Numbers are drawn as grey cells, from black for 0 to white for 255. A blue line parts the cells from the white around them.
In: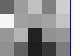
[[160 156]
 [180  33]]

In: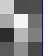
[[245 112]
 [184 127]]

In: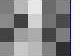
[[ 65 210]
 [158 171]]

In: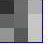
[[107 198]
 [ 88 197]]

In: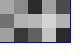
[[177 183]
 [ 56  97]]

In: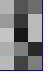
[[ 54 187]
 [ 21 186]]

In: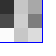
[[206 125]
 [199 220]]

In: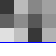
[[140  87]
 [192  55]]
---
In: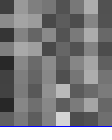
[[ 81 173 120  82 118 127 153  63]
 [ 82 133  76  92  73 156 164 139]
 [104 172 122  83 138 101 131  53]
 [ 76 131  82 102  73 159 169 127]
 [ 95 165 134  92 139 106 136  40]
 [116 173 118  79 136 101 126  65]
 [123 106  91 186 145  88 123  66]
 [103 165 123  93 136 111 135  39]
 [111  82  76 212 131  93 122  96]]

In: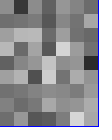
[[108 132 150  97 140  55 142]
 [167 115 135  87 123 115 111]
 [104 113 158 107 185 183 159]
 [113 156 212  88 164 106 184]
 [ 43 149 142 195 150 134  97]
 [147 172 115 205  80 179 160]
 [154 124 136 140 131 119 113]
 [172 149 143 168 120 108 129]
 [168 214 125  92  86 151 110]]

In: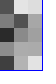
[[221 228  82]
 [167  81 125]
 [160 138  42]
 [171 172 141]
 [227 179  63]]

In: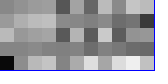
[[187 197 138 187 102 163  86 158 155 146 136]
 [ 58 116 109 138 128 135 138 191 187 175 154]
 [151 147  92 202  91 180  89 165 160 152 186]
 [105 108 120 129 109 131 128 130 138 133 133]
 [193 239 220 166 222 171 132 196 185 141   9]]

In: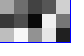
[[208  86  66 110 168]
 [118 240   9  78  56]
 [ 32 230 146 247 190]]

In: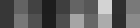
[[121  48 211  87 100  62  29  66  99  55]
 [139  46 172 103 165  78  30  80 119  55]]

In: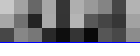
[[179  70 132 153 175  53 167 103 162 200]
 [162  54  69  88 181  52 169  35 113 167]
 [140  72  86   9  52  14  41 119 135  71]]
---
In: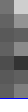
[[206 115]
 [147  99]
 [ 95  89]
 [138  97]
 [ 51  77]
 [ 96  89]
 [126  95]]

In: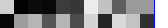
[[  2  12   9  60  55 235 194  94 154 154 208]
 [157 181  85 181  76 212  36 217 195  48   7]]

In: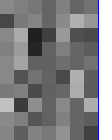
[[127 119 100 129 101 114 136]
 [121 132 101 138 175 151  71]
 [170  32  63 152  79  74 136]
 [156  37  98 127 102  93 128]
 [163  97  97 111 101 114 136]
 [ 83 115  99  74 175  93 136]
 [127  75  97 103 172  92 122]
 [ 59 142  98 137 101 174 192]
 [127  86  98 129 101  93 138]
 [ 95 131 121 146 101  65 133]]

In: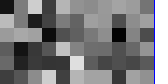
[[124 206  61 181 146 140 153 164 156 116  20]
 [123  28  67 124  99 159 152  78 141 160 187]
 [168 161  12  80  96 121 142   2 132  76 155]
 [ 19  56  86 193 131 110 109  80 104 149  93]
 [ 34  58  52  53 223  93  69  79  71  90 105]
 [ 85 140 206  64 181 163 163  55 162 145  62]]

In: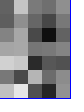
[[196 122 111 143  98]
 [143 102  71 120  94]
 [167  73  15  98 131]
 [168 118 121 132 165]
 [200  42  87  81 209]
 [ 73 181 108 140 120]
 [230  80  37 146 192]]

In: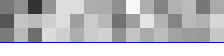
[[142  51 148 220 220 172 171 143 247 174 131 178 187 119 170 121]
 [196 187 205 220 159 203 183 114 157 227 179 132 185 177 214  85]
 [185 110 219 206 174 203 209 146 196 171 189 163 156 154 199 123]]

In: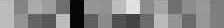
[[132 170 156 110   6 149 146 189 224 140 165 112 140 152 126 187]
 [148 101  89 187   6  95 138  80  68 107 186 149 107 150 126 187]]
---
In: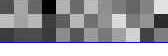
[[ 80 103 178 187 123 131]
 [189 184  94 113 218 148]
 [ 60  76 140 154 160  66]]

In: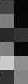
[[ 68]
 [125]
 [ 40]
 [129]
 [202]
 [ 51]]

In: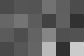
[[ 75  84  95]
 [102  92  96]
 [ 91  99  80]
 [ 73 101  48]]

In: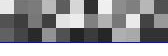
[[232 123  93  48 140 183]
 [ 82 120 227 128 119  67]
 [ 97  41  81  59 175  50]]

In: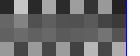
[[ 40  41  43  52  34]
 [102  81  82  90  58]
 [ 97  97  90  97  84]
 [153 154 156 183 173]]

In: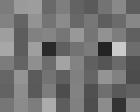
[[124 157 126  90 137]
 [130 147 139 119 107]
 [158 129 118 117 125]
 [167 159  96 124 202]
 [124 143 163  96 106]
 [102  91  95 101 129]
 [ 99  90  77  80  89]
 [118 125  93  78  51]]

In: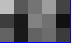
[[191 116  67]
 [ 61 130  17]
 [ 99  99  59]]

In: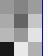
[[152 156]
 [170 198]
 [184 227]
 [ 24 177]]
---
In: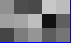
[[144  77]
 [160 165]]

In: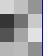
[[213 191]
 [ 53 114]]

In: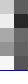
[[206  94]
 [237  40]]

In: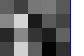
[[ 95  64]
 [135 212]]

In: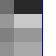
[[110  40]
 [152 200]]

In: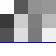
[[254  87]
 [ 57 205]]

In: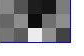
[[135  83]
 [102 141]]

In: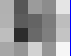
[[177  86]
 [178  92]]

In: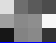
[[222 110]
 [159 137]]
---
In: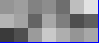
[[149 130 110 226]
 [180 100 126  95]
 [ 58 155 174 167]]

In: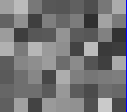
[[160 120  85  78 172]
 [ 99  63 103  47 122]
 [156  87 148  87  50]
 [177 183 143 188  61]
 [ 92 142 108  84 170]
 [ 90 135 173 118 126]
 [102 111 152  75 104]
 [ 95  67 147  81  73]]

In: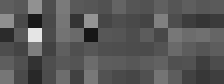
[[ 94 145 122  86 100  82  85  87]
 [143  25 118 148  78  68  77  53]
 [ 43 229 115  22  85  92 119 112]
 [ 77 126  95  87  78  75 106  85]
 [ 94  50  88 108  92  93  80  62]
 [118  40 109 120  74  80  93  55]]

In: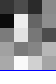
[[ 53  42]
 [ 11 101]
 [123 119]
 [161 133]
 [169 209]]

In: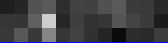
[[31 83 46 65 90 58]
 [54 96 38 50 85 59]
 [57 57 54 49 11 42]]

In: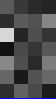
[[ 91  42]
 [ 45  82]
 [215  78]
 [ 18  54]
 [136  42]
 [102  83]
 [ 46  74]]
